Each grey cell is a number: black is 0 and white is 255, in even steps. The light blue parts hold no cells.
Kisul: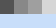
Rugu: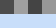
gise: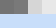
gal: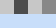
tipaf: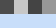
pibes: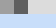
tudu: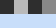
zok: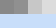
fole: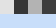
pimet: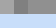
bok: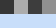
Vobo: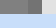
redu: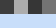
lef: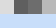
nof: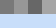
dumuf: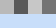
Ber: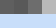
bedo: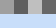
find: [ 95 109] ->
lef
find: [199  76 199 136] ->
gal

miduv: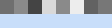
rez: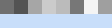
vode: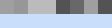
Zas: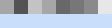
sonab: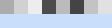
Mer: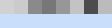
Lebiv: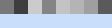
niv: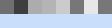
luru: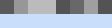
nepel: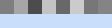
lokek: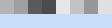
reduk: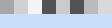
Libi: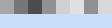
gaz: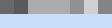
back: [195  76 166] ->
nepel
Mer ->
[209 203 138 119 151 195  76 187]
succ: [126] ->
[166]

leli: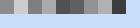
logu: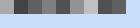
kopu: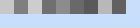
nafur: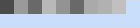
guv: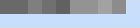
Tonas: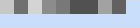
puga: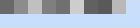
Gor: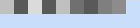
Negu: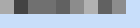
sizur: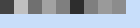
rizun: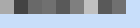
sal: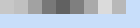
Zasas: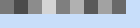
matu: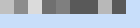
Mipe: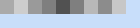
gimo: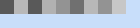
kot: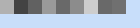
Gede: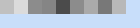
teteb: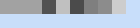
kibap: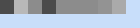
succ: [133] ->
[75]
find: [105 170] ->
nafur
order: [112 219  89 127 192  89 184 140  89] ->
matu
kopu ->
[199 127 205 112 140 105  89 184  97]
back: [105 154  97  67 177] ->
kot
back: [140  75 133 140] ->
Gede
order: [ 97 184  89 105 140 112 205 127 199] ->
kopu

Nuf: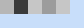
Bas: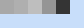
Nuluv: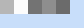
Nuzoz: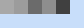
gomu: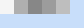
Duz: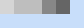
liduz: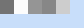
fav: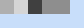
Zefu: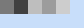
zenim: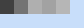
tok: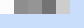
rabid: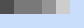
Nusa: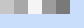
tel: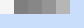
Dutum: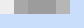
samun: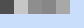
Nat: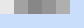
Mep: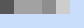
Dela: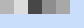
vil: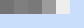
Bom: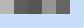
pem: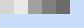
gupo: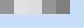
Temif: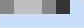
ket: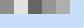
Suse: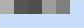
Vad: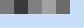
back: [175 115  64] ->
zenim
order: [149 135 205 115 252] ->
liduz

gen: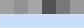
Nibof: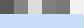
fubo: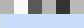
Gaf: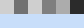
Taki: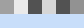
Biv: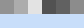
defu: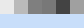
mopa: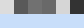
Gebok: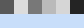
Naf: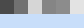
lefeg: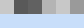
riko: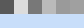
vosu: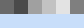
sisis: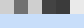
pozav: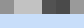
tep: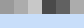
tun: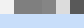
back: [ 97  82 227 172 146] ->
Biv
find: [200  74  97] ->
tep
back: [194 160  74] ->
vosu
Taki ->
[160 234  82 214  82 146]
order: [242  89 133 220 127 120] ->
Nibof

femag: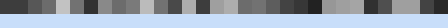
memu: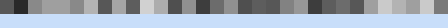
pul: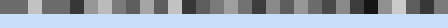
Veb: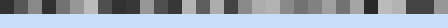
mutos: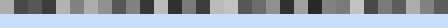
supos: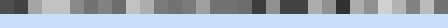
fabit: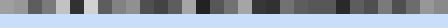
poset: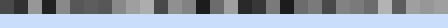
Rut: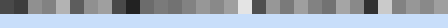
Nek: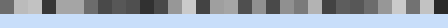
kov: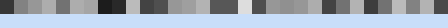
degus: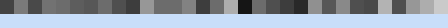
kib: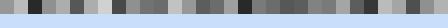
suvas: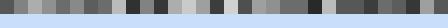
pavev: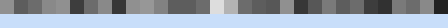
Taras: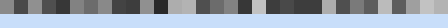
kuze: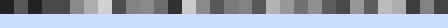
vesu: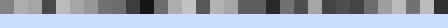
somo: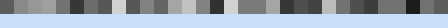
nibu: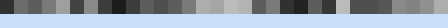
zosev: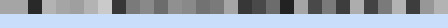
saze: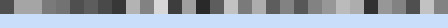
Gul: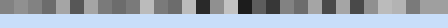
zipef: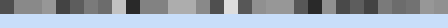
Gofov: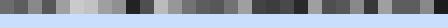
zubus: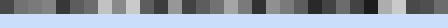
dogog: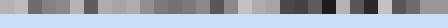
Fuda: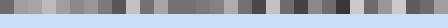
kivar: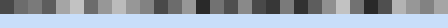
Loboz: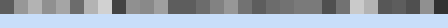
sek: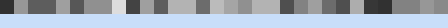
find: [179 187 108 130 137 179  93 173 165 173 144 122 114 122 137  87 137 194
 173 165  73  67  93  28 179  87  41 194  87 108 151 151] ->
dogog
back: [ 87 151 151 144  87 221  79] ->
zipef
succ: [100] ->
[165]
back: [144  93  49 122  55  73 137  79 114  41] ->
kivar
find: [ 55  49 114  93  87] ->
fabit
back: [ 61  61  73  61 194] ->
Taras
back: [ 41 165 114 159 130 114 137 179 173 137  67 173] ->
Veb

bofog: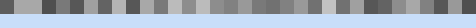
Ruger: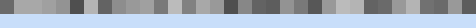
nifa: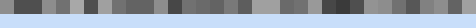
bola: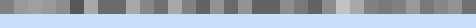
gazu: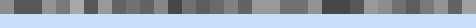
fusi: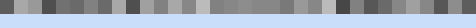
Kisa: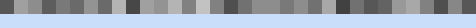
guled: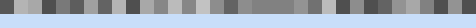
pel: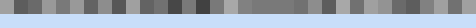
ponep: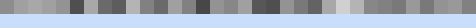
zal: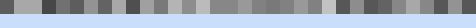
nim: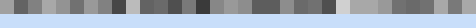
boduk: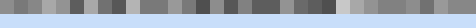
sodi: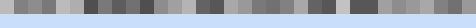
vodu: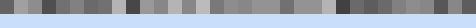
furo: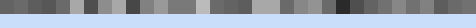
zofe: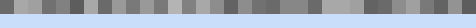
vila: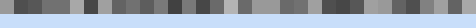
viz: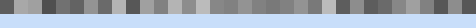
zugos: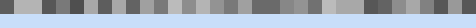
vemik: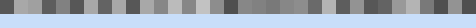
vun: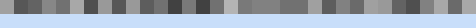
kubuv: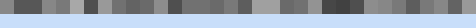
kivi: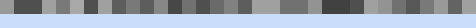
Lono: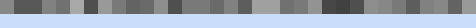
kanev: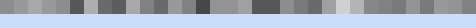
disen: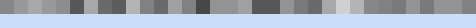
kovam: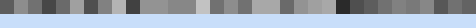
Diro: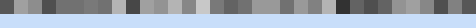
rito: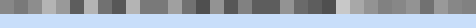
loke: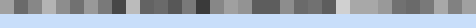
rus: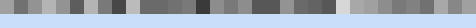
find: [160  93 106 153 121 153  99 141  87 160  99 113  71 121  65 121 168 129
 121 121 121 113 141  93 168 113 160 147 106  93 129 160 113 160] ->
pel
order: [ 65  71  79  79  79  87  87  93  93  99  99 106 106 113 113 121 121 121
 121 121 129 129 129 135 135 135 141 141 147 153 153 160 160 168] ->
Lono
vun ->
[160  87  99 135 113 168  79 153  87 153  93 113  65 121  65 113 180 121
 129 129 113 113 160  93 129 106 160 153  99  79 129 168 106 168]
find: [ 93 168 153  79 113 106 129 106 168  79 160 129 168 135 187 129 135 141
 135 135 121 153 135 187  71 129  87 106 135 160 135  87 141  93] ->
fusi
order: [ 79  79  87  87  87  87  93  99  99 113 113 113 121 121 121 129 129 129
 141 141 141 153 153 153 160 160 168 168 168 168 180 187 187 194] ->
bofog
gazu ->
[141  87  87 147 121 168  87 153  99 113  99 135  71 113  93 106 129  99
 153 153 113 113 147  71  71  87 153 141 113  93 121 147  99 160]
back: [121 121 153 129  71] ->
furo

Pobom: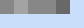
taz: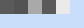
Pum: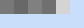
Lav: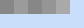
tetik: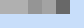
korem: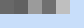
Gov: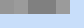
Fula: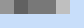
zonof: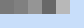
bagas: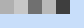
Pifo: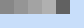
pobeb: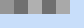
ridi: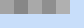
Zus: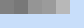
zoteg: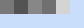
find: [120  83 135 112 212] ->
zoteg
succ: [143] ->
[176]

